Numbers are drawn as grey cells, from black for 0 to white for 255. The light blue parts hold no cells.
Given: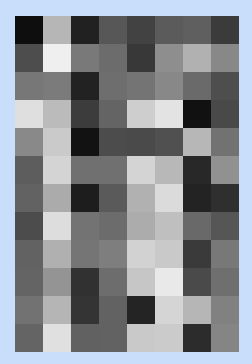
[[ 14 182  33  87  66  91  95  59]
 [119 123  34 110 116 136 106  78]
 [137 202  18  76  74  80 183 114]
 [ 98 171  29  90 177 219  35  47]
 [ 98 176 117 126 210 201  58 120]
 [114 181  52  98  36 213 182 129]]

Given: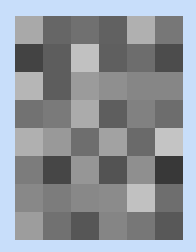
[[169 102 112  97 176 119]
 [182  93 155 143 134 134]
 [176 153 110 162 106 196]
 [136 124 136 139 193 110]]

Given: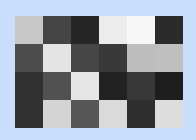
[[200  68  38 236 247  43]
 [ 49  81 230  34  56  30]]

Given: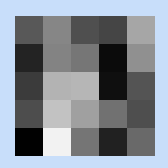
[[ 88 134  79  69 166]
 [ 59 179 182  15  84]
 [  1 242 117  33 105]]

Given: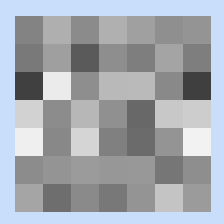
[[131 175 139 176 160 143 148]
 [ 64 235 142 185 186 137  63]
 [239 136 213 128 107 148 242]
 [165 110 138 120 148 196 155]]

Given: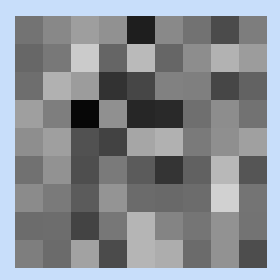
[[115 136 158 145  30 137 114  75 125]
 [110 177 156  50  70 129 127  70  98]
 [142 159  81  66 166 177 122 143 160]
 [139 122  91 148 107 105 108 209 116]
 [126 107 162  75 181 173 107 146  77]]

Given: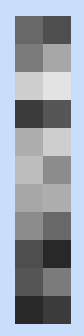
[[104  78]
 [206 227]
 [174 206]
 [167 174]
 [ 78  40]
 [ 40  59]]
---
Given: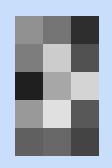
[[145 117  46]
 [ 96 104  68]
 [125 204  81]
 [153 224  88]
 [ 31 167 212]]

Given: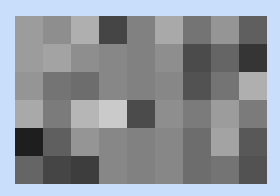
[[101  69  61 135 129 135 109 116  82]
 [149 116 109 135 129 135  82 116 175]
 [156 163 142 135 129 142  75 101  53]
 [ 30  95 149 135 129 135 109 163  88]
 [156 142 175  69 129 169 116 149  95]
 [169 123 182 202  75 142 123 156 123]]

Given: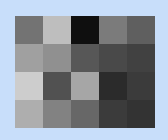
[[115 190  15 123  95]
 [160 144  87  73  65]
 [174 130 103  59  51]
 [205  81 166  43  59]]

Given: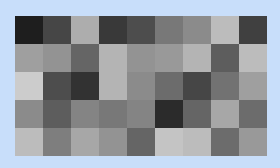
[[204  77  50 180 139 108  70 114 159]
 [159 147 101 180 147 153 180  93 188]
 [139  93 132 120 132  43 101 167 108]
 [188 126 167 147 101 196 188 108 153]
 [ 30  70 173  57  77 120 139 188  64]]

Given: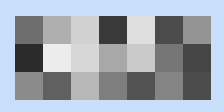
[[139  96 183 126  83 132  75]
 [110 175 209  57 222  75 147]
 [ 43 236 215 168 202 118  69]]

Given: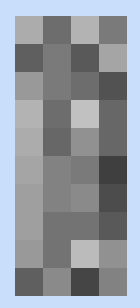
[[ 95 138  69 130]
 [ 95 122  89 165]
 [153 122 109  82]
 [159 115 115  89]
 [165 130 122  63]
 [159 130 138  76]
 [172 103 145 103]
 [172 109 179 122]
 [153 115 187 145]
 [179 109 193 103]]

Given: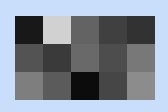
[[126  91  12  70 140]
 [ 24 209  99  64  50]
 [ 83  58 105  77 120]]
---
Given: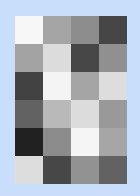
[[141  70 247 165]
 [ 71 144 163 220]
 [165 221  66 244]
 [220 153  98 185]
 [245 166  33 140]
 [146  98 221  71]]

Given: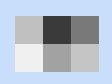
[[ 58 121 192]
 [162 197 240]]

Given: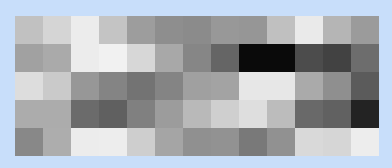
[[181 155 193 213 236 196 157 142 139 152 150 192 234]
 [ 66 109 161 170 236 241 215 168 134 101  10  10  76]
 [143  91 221 202 151 132 115 132 160 163 231 231 170]
 [ 97  35 172 172 107  96 128 156 185 207 222 188 105]
 [214 237 136 173 236 237 206 165 144 146 121 145 217]]

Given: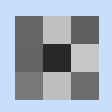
[[192  95 101]
 [ 40 198 100]
 [190 108 121]]

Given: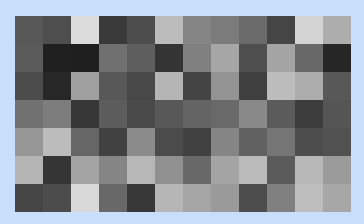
[[212 173  88  78 220  58  77 188 133 123 107  69]
 [104  38  91  32  31 112  94  52 128 166  78 164]
 [173  88  75  39 160  88  72 181  68 147  63 188]
 [ 60  85 113 125  55  92  74  88 100 105 137  91]
 [ 77  81 151 188 102  65 139  75  65 133  97 117]
 [184 155 181  53 164 133 183 144 104 164 186  90]
 [189 167  69  76 217 104  56 182 165 154  77 128]]

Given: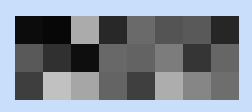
[[ 89  38  12   7 171  40 106  84]
 [ 53 102  89  48  14 104  99 124]
 [134 110  62 193 166 100  63 173]]

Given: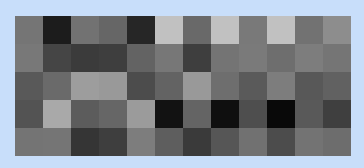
[[114 141 117  28 114 102  38 193 105 193 121 193]
 [125 117 120  69  59  62  99 119  62 116 122 110]
 [ 88  97  89 106 157 153  76  99 153 110  90 125]
 [ 89  63  83 169  92 102 155  18 100  15  78   9]
 [115 109 116 117  53  62 125  94  58  86 113  76]]

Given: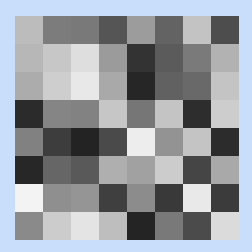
[[195  77 188 124 121  85 156  99]
 [122 178 183 199 222 155  51  91]
 [105 196 172 206 232 169  38  97]
 [ 45 205  43 133 130 198 118 196]
 [196  44 129  61  35  74 237 147]
 [ 69 169  39 102  89 175 161 204]
 [233  59 243 143 149  63 140  57]
 [ 75 219 138 204 228 190  36 121]]

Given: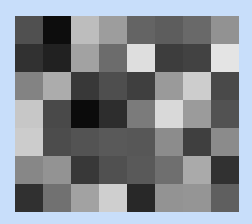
[[105 146  80  13 189 157 100  93]
 [ 66 228  49  33 162 108 222  61]
 [205  73 131 172  56  78  63 154]
 [155  82 199  73  11  45 123 217]
 [ 63 139 204  76  83  89  87 140]
 [170  49 135 147  56  80  89 111]
 [149  95  48 113 162 207  40 147]]
